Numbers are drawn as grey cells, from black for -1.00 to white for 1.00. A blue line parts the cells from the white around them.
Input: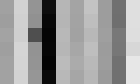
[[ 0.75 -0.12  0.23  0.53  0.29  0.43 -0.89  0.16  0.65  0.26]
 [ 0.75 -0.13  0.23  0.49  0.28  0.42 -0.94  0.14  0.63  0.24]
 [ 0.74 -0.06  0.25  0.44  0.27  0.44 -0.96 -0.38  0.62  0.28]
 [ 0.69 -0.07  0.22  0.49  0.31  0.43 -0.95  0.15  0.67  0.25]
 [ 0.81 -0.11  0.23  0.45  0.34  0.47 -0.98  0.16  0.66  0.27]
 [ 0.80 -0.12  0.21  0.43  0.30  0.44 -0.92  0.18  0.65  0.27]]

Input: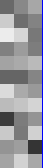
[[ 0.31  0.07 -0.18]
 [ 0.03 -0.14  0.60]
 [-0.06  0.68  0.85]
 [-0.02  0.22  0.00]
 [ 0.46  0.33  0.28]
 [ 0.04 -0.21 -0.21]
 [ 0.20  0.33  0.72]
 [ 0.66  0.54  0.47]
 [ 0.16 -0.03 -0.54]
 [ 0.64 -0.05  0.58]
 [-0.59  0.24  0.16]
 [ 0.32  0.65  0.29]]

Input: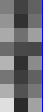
[[-0.24 -0.48 -0.01]
 [-0.13 -0.61  0.16]
 [ 0.25 -0.12  0.33]
 [-0.44 -0.43 -0.16]
 [ 0.09 -0.62  0.41]
 [-0.24 -0.52 -0.08]
 [-0.07 -0.36  0.37]
 [ 0.27 -0.67  0.75]]

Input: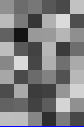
[[ 0.52 -0.43 -0.32 -0.07 -0.15  0.13]
 [-0.39  0.72  0.39 -0.58 -0.04  0.47]
 [ 0.12  0.43  0.21  0.20 -0.85 -0.24]
 [-0.14 -0.54  0.43 -0.48 -0.30  0.49]
 [ 0.33 -0.12  0.37 -0.45  0.71  0.06]
 [ 0.44 -0.36  0.02 -0.16 -0.42  0.31]
 [ 0.65  0.18 -0.50 -0.53  0.33 -0.40]
 [ 0.13  0.67 -0.27 -0.48 -0.20 -0.23]
 [-0.44 -0.03 -0.64  0.05  0.48  0.49]]

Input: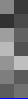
[[-0.55  0.07]
 [-0.42 -0.61]
 [-0.23  0.24]
 [-0.36  0.46]
 [ 0.50  0.16]
 [-0.29 -0.01]
 [-0.11 -0.28]]

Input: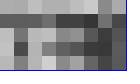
[[ 0.33  0.08  0.58  0.48  0.38  0.38  0.49  0.34  0.36]
 [-0.44 -0.11 -0.58 -0.49 -0.49 -0.14 -0.26 -0.27 -0.26]
 [-0.34 -0.53 -0.32  0.13  0.07  0.49  0.45 -0.08  0.49]
 [-0.29 -0.56 -0.54 -0.33 -0.25  0.00  0.41 -0.41  0.52]
 [-0.30 -0.46 -0.21  0.27  0.08  0.62  0.42  0.00  0.44]]

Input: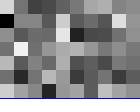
[[ 0.10  0.03  0.37  0.31 -0.06 -0.24 -0.42 -0.49 -0.10  0.67]
 [ 0.17  0.74 -0.33 -0.15 -0.29  0.61 -0.31  0.04  0.04 -0.99]
 [ 0.13 -0.11 -0.40 -0.43 -0.74  0.80 -0.17 -0.15 -0.31  0.12]
 [-0.06  0.11 -0.06  0.18  0.40  0.34  0.18 -0.13  0.89 -0.11]
 [-0.12 -0.05 -0.42 -0.26 -0.37  0.37 -0.18  0.02 -0.30  0.45]
 [-0.28 -0.53 -0.09 -0.29 -0.54  0.20  0.44 -0.10 -0.68 -0.12]
 [ 0.13  0.28  0.50 -0.28  0.28  0.18 -0.72  0.06  0.27  0.61]]
